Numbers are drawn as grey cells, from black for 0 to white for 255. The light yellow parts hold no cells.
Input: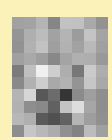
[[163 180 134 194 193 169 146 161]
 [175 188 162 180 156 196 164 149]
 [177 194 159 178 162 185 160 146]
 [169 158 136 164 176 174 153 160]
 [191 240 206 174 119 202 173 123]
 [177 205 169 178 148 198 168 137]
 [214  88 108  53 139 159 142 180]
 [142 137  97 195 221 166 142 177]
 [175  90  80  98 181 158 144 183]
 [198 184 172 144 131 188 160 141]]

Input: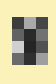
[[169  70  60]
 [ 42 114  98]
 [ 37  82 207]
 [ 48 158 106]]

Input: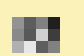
[[ 93 129  31 147]
 [ 88 208  61 137]
 [231  94 129 176]]

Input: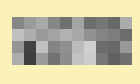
[[155 169 135 112 164 109 118 104 172 134]
 [174 153 163 177 168 145 132 126 108 193]
 [ 66 193 132 144 187 208 108 104 152 149]
 [ 62 155 114 141 194 205 119  97 112 172]]

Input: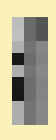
[[106  84 189]
 [106  84 192]
 [116 135 176]
 [108 131  24]
 [116 136 174]
 [109 131  25]
 [109 132  23]
 [116 136 173]
 [116 135 174]]

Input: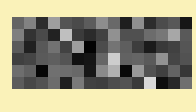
[[130  44 158  84  74  92 141 105  30 143  45  76  88  22 100]
 [ 51  74  34 191  59  43  65 145  80  80 108 119 167  89 127]
 [ 32  88 114  66 158   3  76 116  94  61  27  57  65  85  91]
 [ 69  90  95  84  17  21 102 205  98 101  90 146  69  82  64]
 [ 97   6 112 109 104  23 138 177   9 153  82  64  99  55 110]
 [ 71  82 108  31 122  65  62  77  83  58 216  14  40 111  92]]

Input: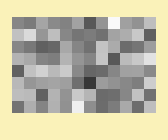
[[123 165 138 130 162  88 148 249 160 146 190 134]
 [218 150 190 135 117 124 113 163 173 200  96 193]
 [120  96 103 168 133 113 195 171 108 117 157 135]
 [169 132 126 179 149 133 197  88 187 200 226 179]
 [193 209 185 202 137 102 107 134 161 162 137  97]
 [150 160 164 159 111  55 156 146 136 126 205 184]
 [186  97 179 147 201 181 107 110 135 194 113 189]
 [174 132 177 145 239 142 108 124 169 109 190 115]]

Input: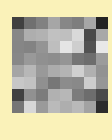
[[112 129 166 135 126 167  35  64]
 [174 178 193 191 217  74 168 135]
 [131 148 190 229 206  82 232 134]
 [153 144 141 149 117 109 155 136]
 [183 153 172 180 208 176 146 165]
 [194 144 119 140 137 205 150 199]
 [145 124 177 183 124 109  74  65]
 [215 154 186 174 185 162  44 118]]

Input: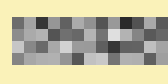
[[163  54 150  97 171 145  84 153  42  82 169  90 108]
 [170 179  84 112 104 180 115 223 179 133  89 103 140]
 [136 106 168 210 155 154  95  54  98  99 191 164 198]
 [167 175 177 148  86 193 200 116 177 175  96 159 132]]
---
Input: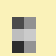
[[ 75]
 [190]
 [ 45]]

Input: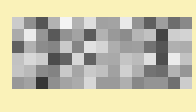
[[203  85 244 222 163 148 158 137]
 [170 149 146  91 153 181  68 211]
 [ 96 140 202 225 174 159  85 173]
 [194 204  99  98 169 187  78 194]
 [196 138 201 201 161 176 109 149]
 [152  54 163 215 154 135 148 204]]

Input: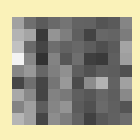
[[161  91 116  98  90]
 [179  57 126  67 100]
 [193  69  98  93  91]
 [243  50  86  63  95]
 [134 102 144  81  93]
 [ 70  69 153 140  98]
 [168  68 121  87  94]
 [131  93 148  80  96]
 [181  69 125  65  97]]

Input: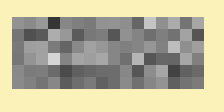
[[146 152 135 122 147 102 144 116]
 [117  90 152 120  86 132 127 163]
 [121 161 101 161 134 133 129 143]
 [119 162 132 158 134 181 103 166]
 [137 125  75 103 109  86 166  97]
 [138 116  92 122 109 112 147 115]]

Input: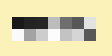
[[ 25  37 110 226]
 [250 205 195  88]]

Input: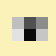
[[191 140]
 [226 198]]

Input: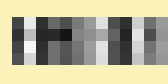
[[ 69  48  78 154  79 206 154]
 [ 50  39  21 143  98 227 148]
 [ 67  47  85 157  79 212 156]
 [ 80  51  83 152  81 196 151]]

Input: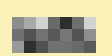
[[141 209  46 211]
 [113 114 119 143]
 [153  81 112  90]]
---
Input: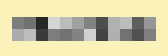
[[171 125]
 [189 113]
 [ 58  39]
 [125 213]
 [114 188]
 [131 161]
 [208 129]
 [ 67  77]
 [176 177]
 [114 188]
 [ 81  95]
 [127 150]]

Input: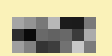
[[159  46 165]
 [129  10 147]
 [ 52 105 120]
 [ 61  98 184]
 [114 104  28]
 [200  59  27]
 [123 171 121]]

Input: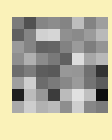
[[169  31 159 108 143 154  96 123]
 [205 187 206 124 176 132 132  81]
 [177 151 108  93 139  98 209 133]
 [186  60 122  89 121 101 214 140]
 [142 187 136 152  96 130 144 132]
 [206 225 155 150 221 155 138 189]
 [135 192 116 112 167 126 155 131]
 [123  15  92  51 184 148 185 158]]

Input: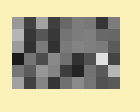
[[161 118  26 155 181 152]
 [ 65  93 116  49  55  66]
 [132 150  76 122  86 162]
 [ 53 132 137  49  56  63]
 [112  61 113 122 116 104]
 [138  36  50 131 124 124]
 [117 114  81 127 127 120]
 [ 81  89 224 123 104  54]
 [ 89 182  68  91 102 124]]

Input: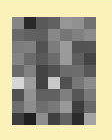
[[ 61 109  81 214 105 132 125 105 133]
 [ 32 141 146 157 129 107 128  97  41]
 [141 110  96  66  67  89  82  95  89]
 [ 64 121  97 201  81 108 124 135  97]
 [ 98 153 127  80 107 154 155 118 150]
 [ 42  61  86 119 109  94  83 128 145]
 [162 104 121 139  87  68  84 139 113]]

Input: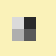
[[174 218]
 [ 89  42]]
